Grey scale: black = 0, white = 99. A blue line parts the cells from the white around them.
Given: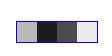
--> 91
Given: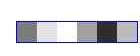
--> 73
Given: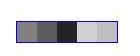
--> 74
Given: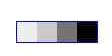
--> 1
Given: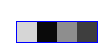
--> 24
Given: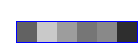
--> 18
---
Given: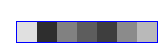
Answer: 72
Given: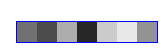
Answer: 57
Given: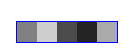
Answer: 66
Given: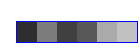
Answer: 75
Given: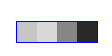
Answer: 16
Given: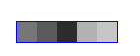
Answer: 77
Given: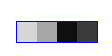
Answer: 23
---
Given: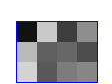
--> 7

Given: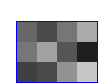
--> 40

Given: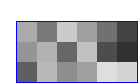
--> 66

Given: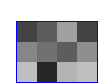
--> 26

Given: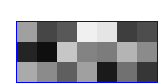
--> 62

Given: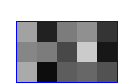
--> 63
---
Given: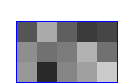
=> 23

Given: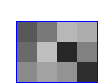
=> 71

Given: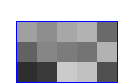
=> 69

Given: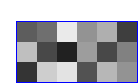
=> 68

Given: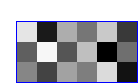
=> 78

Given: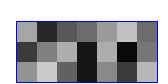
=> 75

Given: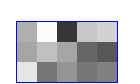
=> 77

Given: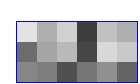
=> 75

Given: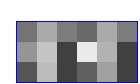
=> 66
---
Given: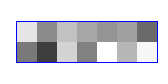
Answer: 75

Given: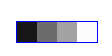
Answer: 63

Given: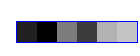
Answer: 48

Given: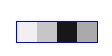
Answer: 9

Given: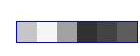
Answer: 63

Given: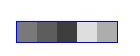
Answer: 24

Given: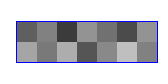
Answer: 23

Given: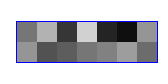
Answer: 21

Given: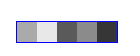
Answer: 35
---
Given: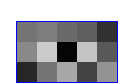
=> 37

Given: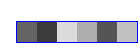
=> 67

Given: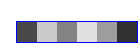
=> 87

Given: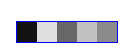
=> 75

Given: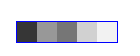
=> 81

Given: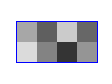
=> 40
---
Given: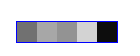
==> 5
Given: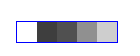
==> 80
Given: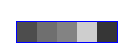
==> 21
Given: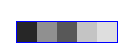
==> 86
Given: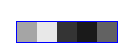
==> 38
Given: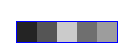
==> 61
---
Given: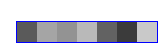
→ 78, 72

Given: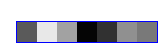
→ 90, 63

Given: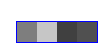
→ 77, 49

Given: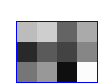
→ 98, 80

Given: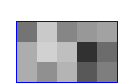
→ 81, 78

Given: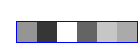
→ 99, 77

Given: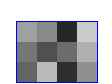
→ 79, 72
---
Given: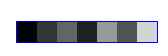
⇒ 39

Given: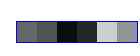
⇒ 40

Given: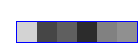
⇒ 50

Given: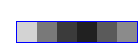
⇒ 47

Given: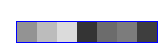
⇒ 57

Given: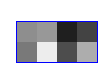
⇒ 59

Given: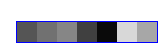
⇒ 52

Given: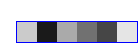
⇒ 66

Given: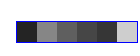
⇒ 37
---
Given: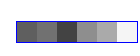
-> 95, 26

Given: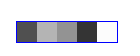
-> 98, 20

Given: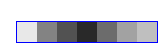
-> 90, 16

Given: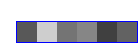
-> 80, 25

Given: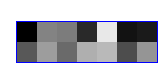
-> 90, 0

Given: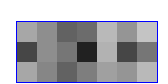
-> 76, 13

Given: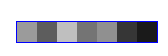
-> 74, 10

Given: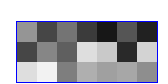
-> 94, 9

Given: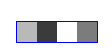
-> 99, 23
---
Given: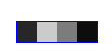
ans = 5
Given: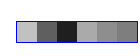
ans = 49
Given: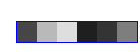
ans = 49
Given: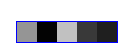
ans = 12
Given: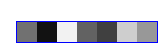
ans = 59
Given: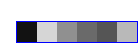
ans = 72
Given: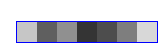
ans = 84
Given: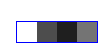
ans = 45
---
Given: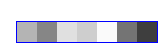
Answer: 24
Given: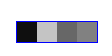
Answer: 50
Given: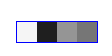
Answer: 46
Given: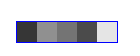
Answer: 89
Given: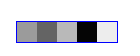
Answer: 92
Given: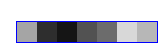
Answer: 71
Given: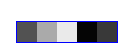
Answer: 22
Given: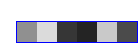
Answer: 29
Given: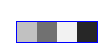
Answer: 15
